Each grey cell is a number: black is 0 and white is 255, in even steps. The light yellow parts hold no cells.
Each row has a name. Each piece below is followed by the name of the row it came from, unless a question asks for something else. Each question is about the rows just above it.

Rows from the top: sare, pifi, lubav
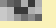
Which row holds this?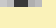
pifi
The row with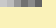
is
lubav

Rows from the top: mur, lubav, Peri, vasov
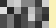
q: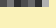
vasov
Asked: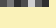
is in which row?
Peri
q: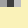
lubav
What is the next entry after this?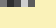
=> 47
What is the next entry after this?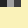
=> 192

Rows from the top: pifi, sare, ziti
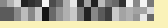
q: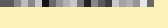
ziti
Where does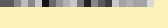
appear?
sare

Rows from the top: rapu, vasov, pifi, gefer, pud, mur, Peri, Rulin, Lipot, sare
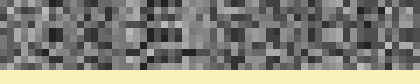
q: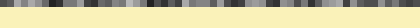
pud
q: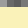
gefer
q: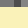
vasov
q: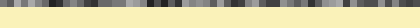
rapu

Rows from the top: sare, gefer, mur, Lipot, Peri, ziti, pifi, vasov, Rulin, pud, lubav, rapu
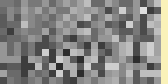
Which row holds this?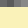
rapu
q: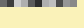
Rulin

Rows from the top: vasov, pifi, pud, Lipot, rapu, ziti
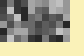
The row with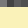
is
pud
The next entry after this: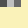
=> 137
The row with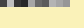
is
pifi
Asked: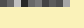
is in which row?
pud
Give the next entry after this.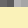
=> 151

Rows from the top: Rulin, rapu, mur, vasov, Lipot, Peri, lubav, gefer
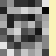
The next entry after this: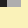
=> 213
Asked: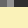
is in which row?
Rulin
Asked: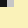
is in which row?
Lipot
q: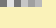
gefer

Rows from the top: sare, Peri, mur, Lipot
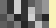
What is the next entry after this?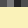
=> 192
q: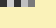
Peri
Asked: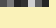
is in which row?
mur
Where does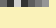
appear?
sare
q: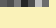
Lipot
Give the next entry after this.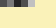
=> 108

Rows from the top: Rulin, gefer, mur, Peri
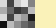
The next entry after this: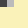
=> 156
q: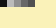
Peri
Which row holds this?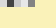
Rulin
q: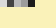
mur
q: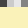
Rulin

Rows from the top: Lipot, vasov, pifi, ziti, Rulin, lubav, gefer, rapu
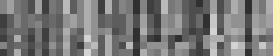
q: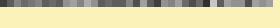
ziti
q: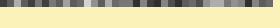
lubav

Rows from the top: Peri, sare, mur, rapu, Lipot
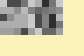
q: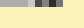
rapu
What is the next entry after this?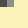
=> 173
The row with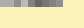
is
sare
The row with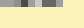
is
Lipot
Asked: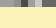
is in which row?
Lipot

